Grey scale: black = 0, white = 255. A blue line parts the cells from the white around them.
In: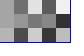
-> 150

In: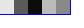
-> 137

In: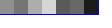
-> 117

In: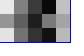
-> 122

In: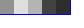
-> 146

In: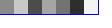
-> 138

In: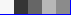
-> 139
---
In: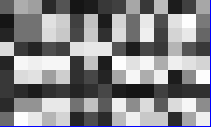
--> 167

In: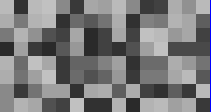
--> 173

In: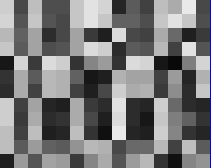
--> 133

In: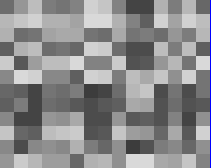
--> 197

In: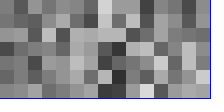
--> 170

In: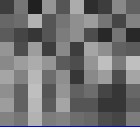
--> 69

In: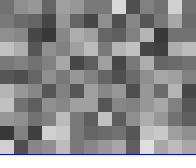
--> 187

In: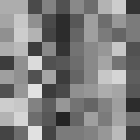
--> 186
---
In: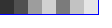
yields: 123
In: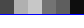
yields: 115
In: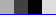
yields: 65
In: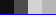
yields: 76
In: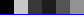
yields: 29
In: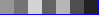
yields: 183
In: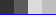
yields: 91
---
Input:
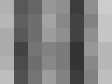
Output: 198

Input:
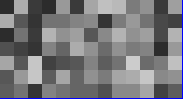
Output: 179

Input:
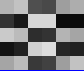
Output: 165

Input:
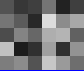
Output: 97

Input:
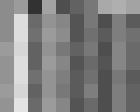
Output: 112
